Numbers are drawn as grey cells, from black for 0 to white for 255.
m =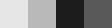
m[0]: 230
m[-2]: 28
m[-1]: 89

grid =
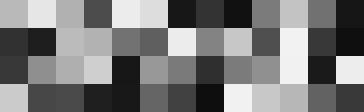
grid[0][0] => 185
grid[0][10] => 195
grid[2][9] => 144
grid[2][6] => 122
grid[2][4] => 23
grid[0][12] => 22
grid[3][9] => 200
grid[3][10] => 183
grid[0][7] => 51
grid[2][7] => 47
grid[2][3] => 207
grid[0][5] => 221
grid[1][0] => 49
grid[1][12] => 15
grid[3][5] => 101
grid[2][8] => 123

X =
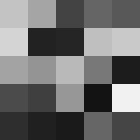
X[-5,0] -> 195
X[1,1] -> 34
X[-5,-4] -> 165
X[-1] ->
[46, 32, 26, 102, 69]
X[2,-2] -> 120
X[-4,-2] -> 191
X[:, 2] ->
[67, 37, 185, 151, 26]
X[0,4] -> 88

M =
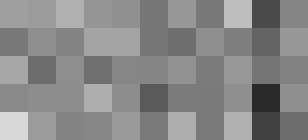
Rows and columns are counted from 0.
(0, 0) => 159
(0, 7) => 120
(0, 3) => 149
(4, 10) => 109
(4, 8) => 176
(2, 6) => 146
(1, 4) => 164
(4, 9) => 64
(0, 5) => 119
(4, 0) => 216
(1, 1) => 142
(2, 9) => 117
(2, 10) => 130
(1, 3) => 164
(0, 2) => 176
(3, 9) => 42

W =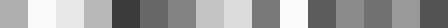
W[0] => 175
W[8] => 220
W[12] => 139
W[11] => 92
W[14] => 153

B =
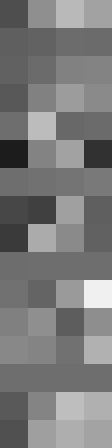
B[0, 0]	78
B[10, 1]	100
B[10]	[113, 100, 154, 240]
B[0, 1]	143
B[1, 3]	107
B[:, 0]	[78, 95, 97, 88, 110, 28, 110, 71, 58, 109, 113, 128, 136, 110, 89, 80]
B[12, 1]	132
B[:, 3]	[162, 107, 131, 138, 107, 49, 121, 95, 97, 110, 240, 142, 177, 110, 176, 163]
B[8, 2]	138
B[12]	[136, 132, 113, 177]
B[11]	[128, 143, 93, 142]
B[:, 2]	[185, 108, 129, 156, 104, 162, 116, 160, 138, 110, 154, 93, 113, 110, 190, 174]
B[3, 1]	129
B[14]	[89, 132, 190, 176]
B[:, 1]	[143, 98, 107, 129, 188, 131, 113, 64, 171, 110, 100, 143, 132, 110, 132, 159]
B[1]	[95, 98, 108, 107]

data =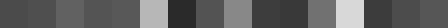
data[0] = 75
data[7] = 83
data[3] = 84
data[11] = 113
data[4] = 88
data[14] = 76

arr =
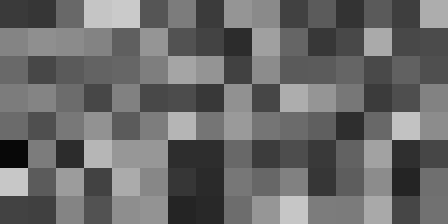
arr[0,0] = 58
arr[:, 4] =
[202, 95, 102, 129, 91, 151, 171, 142]
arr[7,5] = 147
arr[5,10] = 77
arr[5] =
[8, 124, 44, 182, 151, 151, 45, 45, 104, 60, 77, 57, 98, 162, 47, 70]
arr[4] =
[107, 79, 120, 146, 91, 125, 181, 117, 154, 117, 107, 95, 46, 104, 194, 140]
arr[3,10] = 173
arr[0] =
[58, 54, 104, 197, 202, 85, 124, 59, 149, 138, 65, 91, 51, 90, 62, 173]
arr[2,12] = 101
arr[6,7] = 42
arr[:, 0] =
[58, 132, 105, 124, 107, 8, 199, 66]
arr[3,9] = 70
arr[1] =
[132, 143, 139, 131, 95, 149, 82, 67, 44, 160, 101, 55, 72, 170, 72, 75]
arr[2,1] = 71
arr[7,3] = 82
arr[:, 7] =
[59, 67, 148, 56, 117, 45, 42, 40]
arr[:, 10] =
[65, 101, 90, 173, 107, 77, 129, 198]
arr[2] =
[105, 71, 90, 99, 102, 126, 165, 148, 65, 140, 90, 91, 101, 73, 97, 79]
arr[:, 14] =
[62, 72, 97, 78, 194, 47, 36, 70]
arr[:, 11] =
[91, 55, 91, 149, 95, 57, 54, 124]

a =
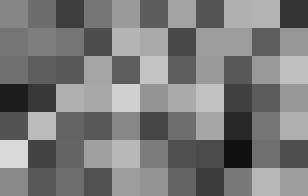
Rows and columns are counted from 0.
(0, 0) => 134
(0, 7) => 84
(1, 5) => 169
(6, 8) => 121
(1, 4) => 179
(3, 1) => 56
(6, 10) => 158
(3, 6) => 170
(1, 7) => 157
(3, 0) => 28
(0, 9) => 179
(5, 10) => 78
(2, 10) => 191
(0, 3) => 118
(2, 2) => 89
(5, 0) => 216
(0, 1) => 109
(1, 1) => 126
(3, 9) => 92
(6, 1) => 88
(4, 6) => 110
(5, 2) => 101
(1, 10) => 150
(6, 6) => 99
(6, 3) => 81
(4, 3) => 88

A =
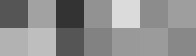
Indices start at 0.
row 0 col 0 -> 85
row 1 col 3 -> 130
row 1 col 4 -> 153
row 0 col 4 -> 219
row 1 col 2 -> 85

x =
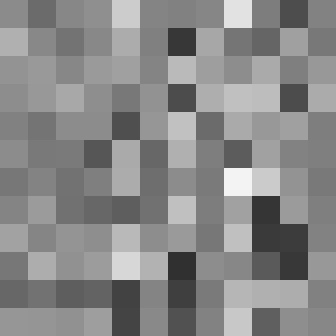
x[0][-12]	139
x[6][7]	122
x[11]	[150, 149, 145, 158, 68, 137, 81, 130, 200, 95, 142, 135]
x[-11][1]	136
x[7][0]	132
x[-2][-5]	122
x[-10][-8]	160
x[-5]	[132, 155, 113, 103, 94, 113, 192, 125, 161, 53, 155, 127]
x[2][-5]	158
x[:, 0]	[139, 176, 147, 141, 129, 140, 119, 132, 162, 119, 103, 150]
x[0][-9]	143
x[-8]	[129, 116, 140, 140, 79, 150, 193, 107, 170, 152, 160, 126]
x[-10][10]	127
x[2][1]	153
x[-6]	[119, 131, 114, 127, 172, 110, 140, 122, 243, 203, 147, 121]
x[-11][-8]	172
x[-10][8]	141
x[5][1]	121
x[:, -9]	[143, 136, 154, 142, 140, 86, 127, 103, 142, 156, 99, 158]
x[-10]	[147, 153, 135, 154, 160, 132, 186, 158, 141, 170, 127, 152]
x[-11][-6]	55
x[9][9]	90
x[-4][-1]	130
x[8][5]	141
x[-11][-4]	117
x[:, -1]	[130, 120, 152, 171, 126, 127, 121, 127, 130, 152, 129, 135]
